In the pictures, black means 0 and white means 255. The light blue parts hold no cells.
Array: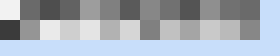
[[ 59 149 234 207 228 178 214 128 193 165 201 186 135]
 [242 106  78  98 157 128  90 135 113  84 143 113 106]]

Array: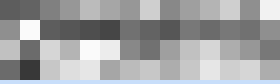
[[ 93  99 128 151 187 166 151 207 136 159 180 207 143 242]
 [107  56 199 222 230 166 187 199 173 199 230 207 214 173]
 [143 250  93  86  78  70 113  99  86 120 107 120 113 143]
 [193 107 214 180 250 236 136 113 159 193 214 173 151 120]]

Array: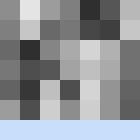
[[ 99  55 191  78 212 148  99]
 [105  47 133 170 212 177 113]
 [119  78  86 163 191 170 113]
 [127 198 105 119  71  63 198]
 [141 228 156 127  47  86 184]
 [156  78 206 141 206 148  93]]

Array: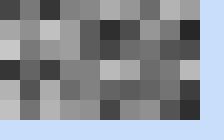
[[ 54 100  62 129 129 185 166 108 121 185]
 [ 70 121  54 129 136 172 150 108 179 158]
 [166 144 192 158  92  47  77 150 121  39]
 [179  84 172 108 129 100  92 100 115  62]
 [192 115 179 150 144  70 136 144  84  47]
 [199 121 150 158  92  70 108 115  84  77]]

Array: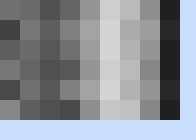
[[ 66 119  94 127 163 212 171 157  40]
 [ 73 112  87 127 163 212 178 149  40]
 [ 94 106  87 112 157 212 178 149  32]
 [112 106  80 100 149 206 186 142  32]
 [119 100  80  87 149 206 186 135  32]
 [135  94  80  73 142 198 192 135  32]]

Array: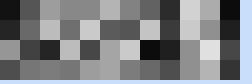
[[ 18  85 157 136 136 180 130  98  44 210 172  12]
 [ 37 105 188 111 202  91  85 196  59 202 144  31]
 [ 78 118 124 118 157 165 124 105  78 144 180  52]
 [150  65  37 188  71 165 202  12  31 144 224  71]]

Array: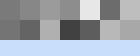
[[116 100 176  65  93 184 168]
 [122 135 155 141 231 108 190]]

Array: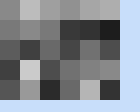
[[ 64 203  77 113 129 137]
 [ 85 153  43 105 181  51]
 [ 92  64 105  70 113  77]
 [121 137 121  57  51  29]
 [137 188 159 145 166 174]]

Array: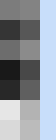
[[ 25  72]
 [ 40  95]
 [ 53  87]
 [109 139]
 [124 131]
 [217 187]
 [230 179]]
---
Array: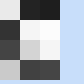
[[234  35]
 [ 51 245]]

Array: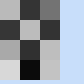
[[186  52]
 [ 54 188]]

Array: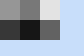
[[150 120]
 [ 55  22]]

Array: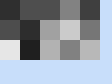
[[47 78]
 [77 45]]

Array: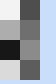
[[243  78]
 [173 111]]

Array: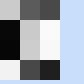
[[203  91]
 [  8 202]]

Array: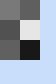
[[121  95]
 [ 81 230]]

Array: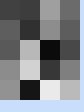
[[65 61]
 [94 48]]
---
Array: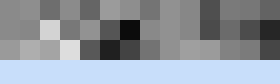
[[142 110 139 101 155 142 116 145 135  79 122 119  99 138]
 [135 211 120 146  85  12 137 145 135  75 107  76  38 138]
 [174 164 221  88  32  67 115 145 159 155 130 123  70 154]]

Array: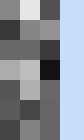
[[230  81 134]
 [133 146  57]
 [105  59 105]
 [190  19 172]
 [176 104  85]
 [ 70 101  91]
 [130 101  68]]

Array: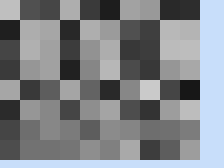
[[ 80  70 174  58  29 162 153  41  45 191]
 [173 166  40 174 155  80  63 184 180  31]
 [176 161  60 146 173  56  61 187 189  69]
 [150 161  33 134 183  75  56 150 168  58]
 [ 57  93 165  99  41 135 202  69  23 166]
 [150 135  69 142 164  77  51 157 189  43]
 [110 135 123  93 139 133 110 112 124  69]
 [114 114 117 142 128 169  61  93 157  77]]

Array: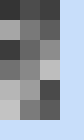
[[ 76  63  52]
 [121  93 166]
 [102 140  60]
 [136 190 113]
 [157  74 182]
 [123  91 195]]

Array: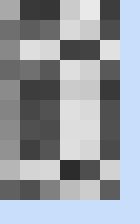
[[ 57  54 203 233  61 169]
 [ 93 104 217 203  76 111]
 [222 215  64  67 225 136]
 [112  88 222 208  89 104]
 [ 61  62 203 200  57 139]
 [ 71  82 223 217  79 132]
 [ 80  76 221 221  80 139]
 [ 64  85 222 214  75 146]
 [212 215  44  78 210 182]
 [ 80 128 188 204  93  96]]

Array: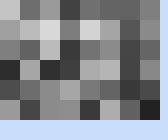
[[110 154  66 112 100  99 127 195]
 [186 216 125 211 165  86 138 159]
 [ 98 187  58 115 139  69 101 127]
 [166  48  63 172 181  68 136  45]
 [109 139 166 121 100  57  74  77]
 [ 70 139 141  58 173  97  34 154]]
